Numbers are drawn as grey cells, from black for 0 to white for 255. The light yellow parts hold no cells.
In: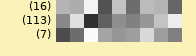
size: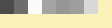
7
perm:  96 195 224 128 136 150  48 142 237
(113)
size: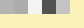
5

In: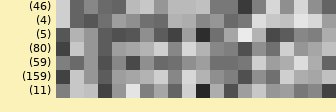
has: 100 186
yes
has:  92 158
yes
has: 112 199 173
no
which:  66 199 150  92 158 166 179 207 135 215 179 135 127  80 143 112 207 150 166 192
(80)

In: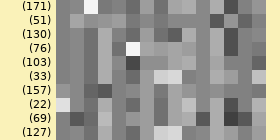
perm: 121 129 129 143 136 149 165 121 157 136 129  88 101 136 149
(157)
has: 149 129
no
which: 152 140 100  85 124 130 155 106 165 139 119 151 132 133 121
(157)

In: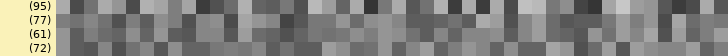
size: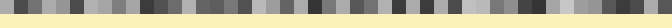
48
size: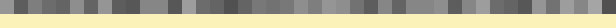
44
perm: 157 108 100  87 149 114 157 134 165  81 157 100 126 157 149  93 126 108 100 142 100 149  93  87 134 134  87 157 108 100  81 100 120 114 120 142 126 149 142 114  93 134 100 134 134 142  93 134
(61)

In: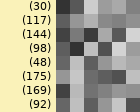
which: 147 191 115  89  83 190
(175)
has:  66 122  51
no
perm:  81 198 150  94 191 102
(92)
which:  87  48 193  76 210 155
(98)
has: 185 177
no
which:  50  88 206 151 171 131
(30)
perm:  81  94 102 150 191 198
(92)

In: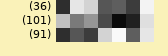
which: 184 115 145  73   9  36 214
(101)
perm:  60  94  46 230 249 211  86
(91)
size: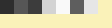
7
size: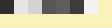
7

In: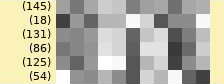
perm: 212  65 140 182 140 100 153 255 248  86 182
(125)
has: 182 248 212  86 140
yes
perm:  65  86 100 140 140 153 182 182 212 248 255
(125)
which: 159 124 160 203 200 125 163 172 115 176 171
(145)
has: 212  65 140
yes
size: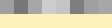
8

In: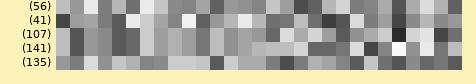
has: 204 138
no
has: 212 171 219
no

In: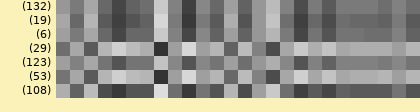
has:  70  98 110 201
yes
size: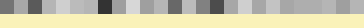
26
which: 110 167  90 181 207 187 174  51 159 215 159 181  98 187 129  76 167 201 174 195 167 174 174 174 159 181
(29)
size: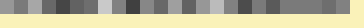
25

